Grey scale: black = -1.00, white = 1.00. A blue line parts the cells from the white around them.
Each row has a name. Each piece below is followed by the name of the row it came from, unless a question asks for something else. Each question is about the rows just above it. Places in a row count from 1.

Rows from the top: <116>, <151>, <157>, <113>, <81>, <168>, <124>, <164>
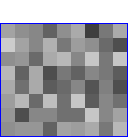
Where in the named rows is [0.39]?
<151>, 4
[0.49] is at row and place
<168>, 4
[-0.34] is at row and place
<81>, 7
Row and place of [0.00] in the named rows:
<81>, 8

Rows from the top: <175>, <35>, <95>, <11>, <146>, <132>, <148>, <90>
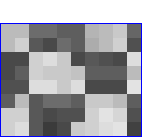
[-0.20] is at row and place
<175>, 10
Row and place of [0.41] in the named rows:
<175>, 7
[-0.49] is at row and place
<90>, 10
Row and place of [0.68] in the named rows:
<148>, 9
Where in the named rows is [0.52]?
<11>, 6

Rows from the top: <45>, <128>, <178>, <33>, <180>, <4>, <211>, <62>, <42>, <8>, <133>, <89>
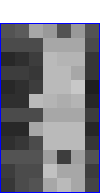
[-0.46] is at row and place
<89>, 7
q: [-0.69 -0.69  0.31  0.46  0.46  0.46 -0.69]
<62>
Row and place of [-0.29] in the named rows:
<45>, 2
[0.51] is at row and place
<133>, 4
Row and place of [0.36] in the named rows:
<4>, 5

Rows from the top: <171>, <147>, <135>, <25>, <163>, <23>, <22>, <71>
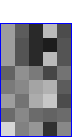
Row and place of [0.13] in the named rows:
<25>, 2
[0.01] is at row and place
<71>, 2
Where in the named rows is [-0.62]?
<71>, 4
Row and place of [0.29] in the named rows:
<163>, 3

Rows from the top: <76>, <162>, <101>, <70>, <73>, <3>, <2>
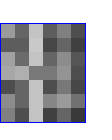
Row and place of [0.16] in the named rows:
<70>, 5
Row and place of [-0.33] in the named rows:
<101>, 6
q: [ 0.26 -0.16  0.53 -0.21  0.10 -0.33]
<101>
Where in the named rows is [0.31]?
<70>, 1
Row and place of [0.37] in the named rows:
<70>, 2
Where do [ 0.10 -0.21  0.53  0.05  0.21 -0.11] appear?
<3>
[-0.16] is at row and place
<101>, 2

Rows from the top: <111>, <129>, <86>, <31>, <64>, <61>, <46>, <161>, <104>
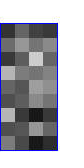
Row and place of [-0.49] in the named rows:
<111>, 3
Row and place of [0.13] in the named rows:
<64>, 4
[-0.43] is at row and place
<104>, 2
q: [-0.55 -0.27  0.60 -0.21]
<86>
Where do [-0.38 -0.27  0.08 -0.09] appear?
<61>
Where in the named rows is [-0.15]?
<129>, 1

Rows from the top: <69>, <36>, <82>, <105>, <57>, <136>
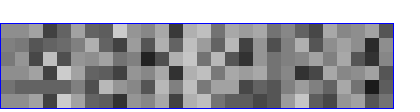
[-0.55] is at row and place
<69>, 13
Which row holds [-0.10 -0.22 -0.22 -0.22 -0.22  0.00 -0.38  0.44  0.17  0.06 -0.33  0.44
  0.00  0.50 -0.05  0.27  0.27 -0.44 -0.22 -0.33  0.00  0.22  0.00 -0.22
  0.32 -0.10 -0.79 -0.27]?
<57>
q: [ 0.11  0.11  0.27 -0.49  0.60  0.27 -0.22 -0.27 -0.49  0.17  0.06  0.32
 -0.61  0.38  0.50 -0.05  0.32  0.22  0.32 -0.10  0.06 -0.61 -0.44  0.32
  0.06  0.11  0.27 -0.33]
<105>
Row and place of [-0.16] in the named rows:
<36>, 5

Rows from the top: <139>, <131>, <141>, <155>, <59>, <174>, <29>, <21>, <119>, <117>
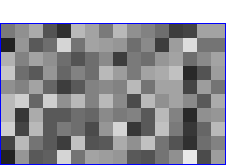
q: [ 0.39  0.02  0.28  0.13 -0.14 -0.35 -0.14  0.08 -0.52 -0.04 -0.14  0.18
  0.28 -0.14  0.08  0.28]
<141>
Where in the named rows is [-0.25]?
<117>, 4
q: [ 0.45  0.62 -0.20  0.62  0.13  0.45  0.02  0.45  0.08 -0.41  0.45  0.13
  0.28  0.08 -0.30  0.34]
<174>
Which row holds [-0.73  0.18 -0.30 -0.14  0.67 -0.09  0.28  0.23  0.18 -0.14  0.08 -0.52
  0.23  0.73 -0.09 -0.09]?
<131>
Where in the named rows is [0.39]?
<141>, 1

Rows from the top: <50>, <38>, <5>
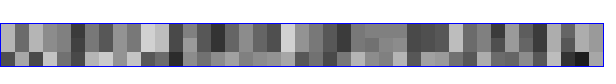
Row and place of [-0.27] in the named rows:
<50>, 38
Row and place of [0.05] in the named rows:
<38>, 28
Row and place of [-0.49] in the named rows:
<38>, 6

